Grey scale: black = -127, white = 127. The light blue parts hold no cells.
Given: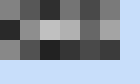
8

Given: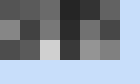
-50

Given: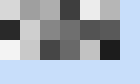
115

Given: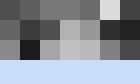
9

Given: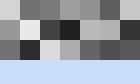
-13

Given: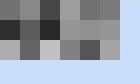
44
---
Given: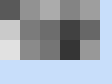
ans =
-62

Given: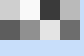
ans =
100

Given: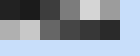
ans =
-72

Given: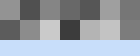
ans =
67

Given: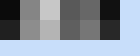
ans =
-9

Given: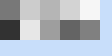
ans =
-27

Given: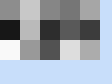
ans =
-38

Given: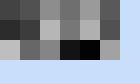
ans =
48
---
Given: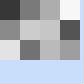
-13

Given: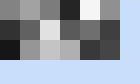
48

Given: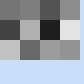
-23

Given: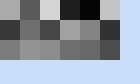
-17

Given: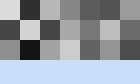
-28

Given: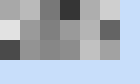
13

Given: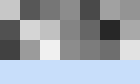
-3
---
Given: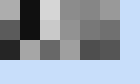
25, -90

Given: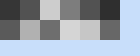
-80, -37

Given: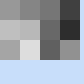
-63, 37

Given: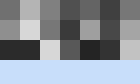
-8, -84

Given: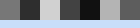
-34, -8

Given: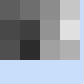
70, -48

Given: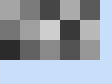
-37, -84

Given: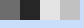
65, -18

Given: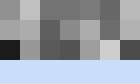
58, -100

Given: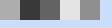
15, 45
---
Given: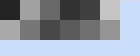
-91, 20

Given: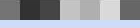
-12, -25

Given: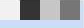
113, -9

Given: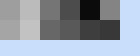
30, -71

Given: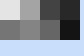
100, -107

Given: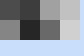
-51, 80

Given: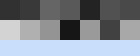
-78, 40

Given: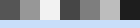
-42, -98
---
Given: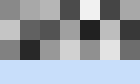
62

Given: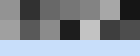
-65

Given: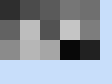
69

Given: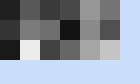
10

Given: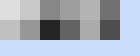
43

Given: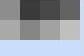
34
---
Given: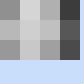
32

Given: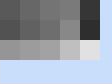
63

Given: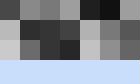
15

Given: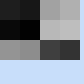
-64

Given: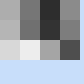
37

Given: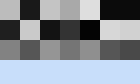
-41

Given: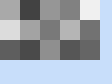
-41
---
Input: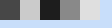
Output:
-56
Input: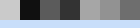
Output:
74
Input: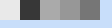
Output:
105
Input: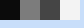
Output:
-116
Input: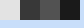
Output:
99
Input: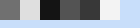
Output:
-15
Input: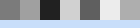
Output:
-4
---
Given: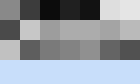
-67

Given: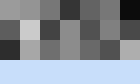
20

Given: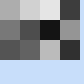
81

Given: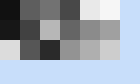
-33

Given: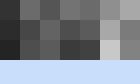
-20

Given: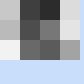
-64

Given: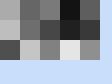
-25
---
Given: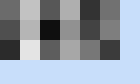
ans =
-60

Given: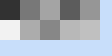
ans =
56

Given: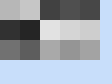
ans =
85

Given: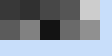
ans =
-21

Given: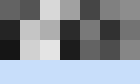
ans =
-78

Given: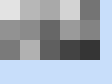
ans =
26

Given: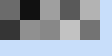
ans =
66

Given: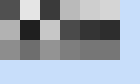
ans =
-75
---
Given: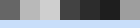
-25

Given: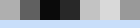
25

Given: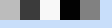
1

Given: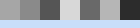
10

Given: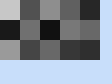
-31

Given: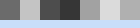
34

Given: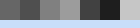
-25

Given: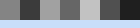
-25

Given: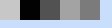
-4
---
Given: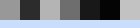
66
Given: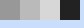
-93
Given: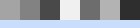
-81
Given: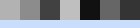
-75
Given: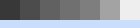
110
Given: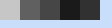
-78
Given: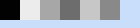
9
